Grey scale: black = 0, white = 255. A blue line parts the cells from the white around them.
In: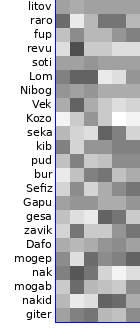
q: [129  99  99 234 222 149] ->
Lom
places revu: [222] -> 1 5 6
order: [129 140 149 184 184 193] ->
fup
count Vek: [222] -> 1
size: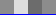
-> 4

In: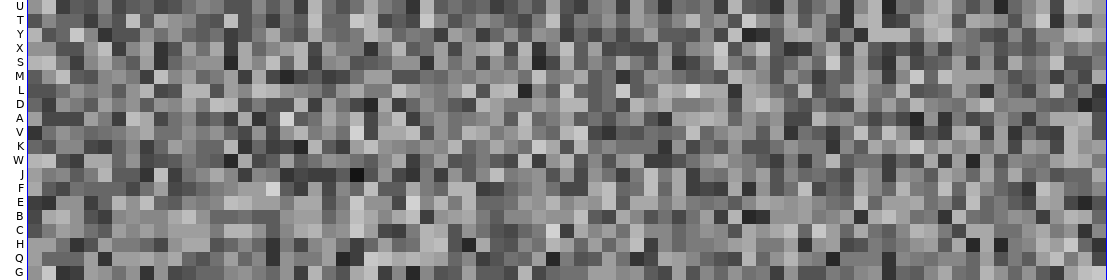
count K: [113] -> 7
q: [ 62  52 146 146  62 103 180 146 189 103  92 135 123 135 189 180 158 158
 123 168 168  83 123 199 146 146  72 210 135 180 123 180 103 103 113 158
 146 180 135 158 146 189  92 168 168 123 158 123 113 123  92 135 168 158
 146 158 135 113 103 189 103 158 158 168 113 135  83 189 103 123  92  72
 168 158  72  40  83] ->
E
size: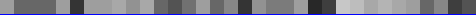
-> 34
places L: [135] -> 6 16 20 29 37 70 73
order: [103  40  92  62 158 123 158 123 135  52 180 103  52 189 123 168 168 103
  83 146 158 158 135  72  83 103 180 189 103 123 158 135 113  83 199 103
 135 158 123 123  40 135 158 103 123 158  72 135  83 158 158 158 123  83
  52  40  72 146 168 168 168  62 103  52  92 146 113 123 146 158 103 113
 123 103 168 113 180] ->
H

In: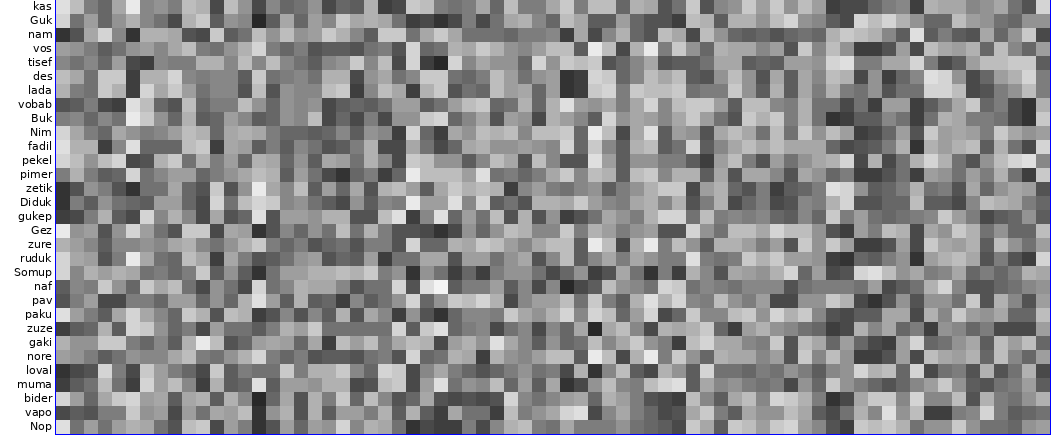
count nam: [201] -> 7
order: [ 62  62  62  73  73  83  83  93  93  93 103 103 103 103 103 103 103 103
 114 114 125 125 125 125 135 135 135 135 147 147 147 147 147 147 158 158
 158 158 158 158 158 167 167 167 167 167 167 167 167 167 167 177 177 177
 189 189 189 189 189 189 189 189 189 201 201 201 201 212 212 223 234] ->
Nim
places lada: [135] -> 12 13 18 19 23
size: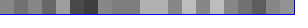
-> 21
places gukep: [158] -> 17 18 30 58 65

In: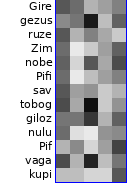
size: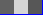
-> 3
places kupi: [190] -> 1 2
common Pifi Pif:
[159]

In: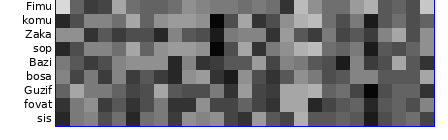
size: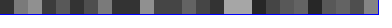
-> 27
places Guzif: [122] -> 3 4 12
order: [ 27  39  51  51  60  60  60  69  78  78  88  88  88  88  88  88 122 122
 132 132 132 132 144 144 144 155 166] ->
bosa
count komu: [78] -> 5
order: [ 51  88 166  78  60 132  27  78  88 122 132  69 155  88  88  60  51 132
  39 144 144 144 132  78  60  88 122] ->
Bazi
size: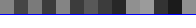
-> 14

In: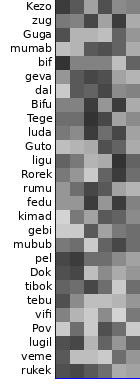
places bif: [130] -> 2 3 4
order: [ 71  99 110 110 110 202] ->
tibok
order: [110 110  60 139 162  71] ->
pel
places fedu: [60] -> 3 5
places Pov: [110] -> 2 5
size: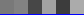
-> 6

